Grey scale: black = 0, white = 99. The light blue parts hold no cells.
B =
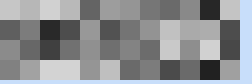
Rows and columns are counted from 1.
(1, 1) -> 77
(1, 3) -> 81
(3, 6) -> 43
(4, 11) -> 13
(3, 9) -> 78
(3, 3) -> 25
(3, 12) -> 28
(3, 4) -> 44
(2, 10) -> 66
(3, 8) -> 42
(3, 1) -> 54
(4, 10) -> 41
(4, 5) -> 58
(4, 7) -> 41
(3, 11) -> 81

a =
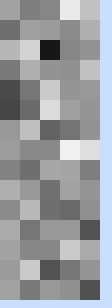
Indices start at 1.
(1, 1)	63
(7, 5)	57
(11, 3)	43
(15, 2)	47
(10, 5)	58
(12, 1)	66
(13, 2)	52
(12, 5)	32
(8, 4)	93
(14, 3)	32
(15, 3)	59
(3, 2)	82
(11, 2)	72
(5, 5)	59
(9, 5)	49
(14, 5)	58
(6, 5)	58
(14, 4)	46
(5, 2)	46
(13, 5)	66
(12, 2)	46
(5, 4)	58
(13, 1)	63
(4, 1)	47

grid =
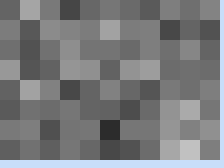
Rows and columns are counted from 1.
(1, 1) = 39
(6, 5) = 39
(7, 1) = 47
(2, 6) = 63
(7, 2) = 49
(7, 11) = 56
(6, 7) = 30
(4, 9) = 42
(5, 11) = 49
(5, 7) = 40
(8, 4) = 46
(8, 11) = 49
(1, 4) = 27
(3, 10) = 52
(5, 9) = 47
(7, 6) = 17
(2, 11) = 32
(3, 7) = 41
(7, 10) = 50
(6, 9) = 57
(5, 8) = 33
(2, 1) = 48
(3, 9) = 43
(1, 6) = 46
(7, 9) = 58
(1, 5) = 40
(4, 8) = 61

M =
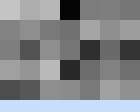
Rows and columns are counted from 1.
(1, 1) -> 76
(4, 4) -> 16
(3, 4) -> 46
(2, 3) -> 47
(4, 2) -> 58
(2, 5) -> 64
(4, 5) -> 42
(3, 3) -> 55
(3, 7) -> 20
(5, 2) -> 34
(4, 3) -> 72

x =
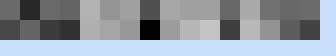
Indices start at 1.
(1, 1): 41
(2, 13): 72
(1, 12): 40
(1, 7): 62
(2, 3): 23
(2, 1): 28
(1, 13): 66
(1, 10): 62
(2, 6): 64
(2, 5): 68

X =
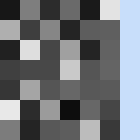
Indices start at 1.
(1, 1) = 9
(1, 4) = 41
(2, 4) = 14
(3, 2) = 86
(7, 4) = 36
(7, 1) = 48
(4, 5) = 33
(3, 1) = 13
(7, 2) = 14
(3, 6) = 38
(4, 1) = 25
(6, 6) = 27

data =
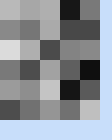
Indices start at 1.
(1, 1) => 72
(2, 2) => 46
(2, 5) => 28
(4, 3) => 63
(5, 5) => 35
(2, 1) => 53
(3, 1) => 85

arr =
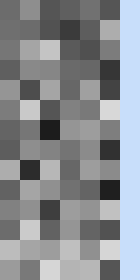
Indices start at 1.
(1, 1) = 42
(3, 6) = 48
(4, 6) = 21
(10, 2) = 64
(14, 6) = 33
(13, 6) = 83
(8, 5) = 54
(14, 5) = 71
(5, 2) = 30
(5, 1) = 58
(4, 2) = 53
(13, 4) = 74
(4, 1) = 37
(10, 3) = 56
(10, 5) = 39
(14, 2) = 47
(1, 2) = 55
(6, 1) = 48
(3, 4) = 35
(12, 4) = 58
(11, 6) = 75
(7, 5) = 61
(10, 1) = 38
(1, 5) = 44
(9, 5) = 61
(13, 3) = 61
